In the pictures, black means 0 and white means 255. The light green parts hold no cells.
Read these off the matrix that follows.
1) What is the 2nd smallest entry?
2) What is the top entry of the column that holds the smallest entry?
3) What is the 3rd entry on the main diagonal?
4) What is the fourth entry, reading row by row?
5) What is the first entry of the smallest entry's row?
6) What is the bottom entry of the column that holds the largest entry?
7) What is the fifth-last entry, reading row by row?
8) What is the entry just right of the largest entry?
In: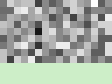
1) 51
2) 66
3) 166
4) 194
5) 179
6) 108
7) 108
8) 94

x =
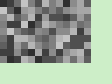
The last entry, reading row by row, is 95
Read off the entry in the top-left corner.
47
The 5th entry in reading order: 127
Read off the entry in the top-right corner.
95
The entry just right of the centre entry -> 79
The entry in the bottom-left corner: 127
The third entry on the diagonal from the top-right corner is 95
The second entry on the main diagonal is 95
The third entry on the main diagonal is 95
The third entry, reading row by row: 111
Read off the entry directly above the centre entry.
181
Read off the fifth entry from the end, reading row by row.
111
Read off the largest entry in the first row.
196
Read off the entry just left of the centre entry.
139
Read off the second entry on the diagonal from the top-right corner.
167
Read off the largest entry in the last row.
181

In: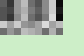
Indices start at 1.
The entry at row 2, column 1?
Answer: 83
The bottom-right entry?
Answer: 110
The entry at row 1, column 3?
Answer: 150
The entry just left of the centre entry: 188
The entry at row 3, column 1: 83
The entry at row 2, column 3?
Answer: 150
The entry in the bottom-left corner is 110
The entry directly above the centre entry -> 123
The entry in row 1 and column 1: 95

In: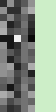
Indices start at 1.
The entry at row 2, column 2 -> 47
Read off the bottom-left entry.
89
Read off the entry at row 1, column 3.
61
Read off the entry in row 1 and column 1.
47
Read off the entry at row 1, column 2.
145
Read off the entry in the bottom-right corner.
160
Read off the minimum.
9
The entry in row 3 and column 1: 74
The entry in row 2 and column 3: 47
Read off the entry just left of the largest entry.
22
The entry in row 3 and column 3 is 74
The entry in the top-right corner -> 145
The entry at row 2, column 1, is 145
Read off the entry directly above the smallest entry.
34
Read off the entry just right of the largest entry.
89
